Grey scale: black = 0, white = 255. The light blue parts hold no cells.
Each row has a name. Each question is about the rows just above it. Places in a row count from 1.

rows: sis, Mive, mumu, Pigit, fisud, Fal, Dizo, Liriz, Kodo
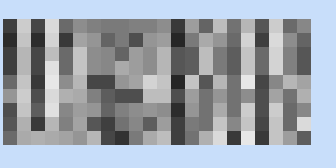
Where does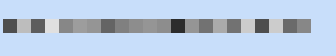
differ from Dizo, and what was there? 2, [196]
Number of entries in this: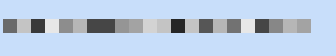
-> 22

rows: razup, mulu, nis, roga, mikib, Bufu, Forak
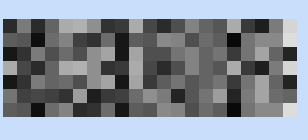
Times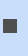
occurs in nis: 4
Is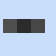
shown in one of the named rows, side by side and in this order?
no
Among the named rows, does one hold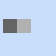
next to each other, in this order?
no
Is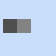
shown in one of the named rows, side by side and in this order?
yes
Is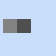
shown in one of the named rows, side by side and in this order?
yes

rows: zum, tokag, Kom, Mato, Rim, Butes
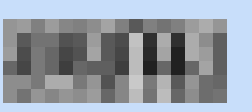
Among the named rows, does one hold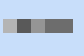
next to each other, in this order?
no
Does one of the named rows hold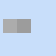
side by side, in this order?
yes
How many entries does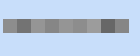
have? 9
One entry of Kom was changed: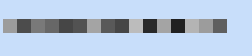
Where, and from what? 14, [172]
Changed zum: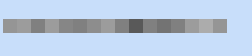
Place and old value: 8, [164]
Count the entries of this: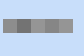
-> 5
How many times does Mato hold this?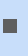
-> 3

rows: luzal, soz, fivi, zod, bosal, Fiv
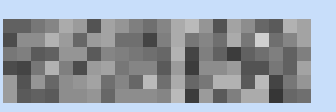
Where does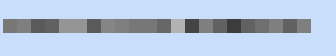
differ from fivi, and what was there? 11, [111]
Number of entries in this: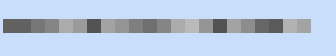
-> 22
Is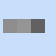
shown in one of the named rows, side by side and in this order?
no
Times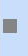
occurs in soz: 2
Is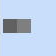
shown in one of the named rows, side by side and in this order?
yes
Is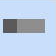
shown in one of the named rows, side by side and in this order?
yes

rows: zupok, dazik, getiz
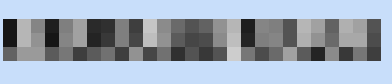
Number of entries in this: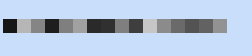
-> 16
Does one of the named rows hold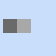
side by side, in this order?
yes

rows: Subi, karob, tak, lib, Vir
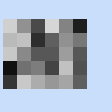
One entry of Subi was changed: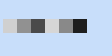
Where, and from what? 5, [131]
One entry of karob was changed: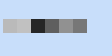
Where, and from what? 3, [45]
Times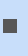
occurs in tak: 3
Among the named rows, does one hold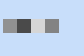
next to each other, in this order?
yes

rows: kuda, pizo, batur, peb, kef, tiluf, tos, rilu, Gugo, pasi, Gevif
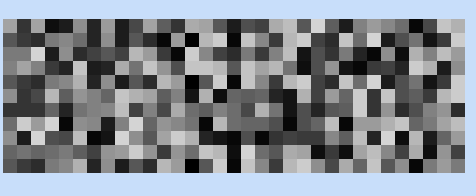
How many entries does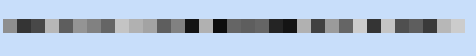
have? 33
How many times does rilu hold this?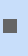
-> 5

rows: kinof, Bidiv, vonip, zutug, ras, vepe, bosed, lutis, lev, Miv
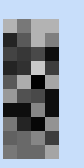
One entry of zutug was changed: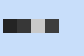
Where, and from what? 2, [49]
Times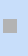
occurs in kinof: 3
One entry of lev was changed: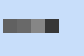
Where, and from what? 4, [61]
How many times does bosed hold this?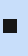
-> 0
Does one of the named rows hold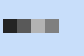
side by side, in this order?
yes

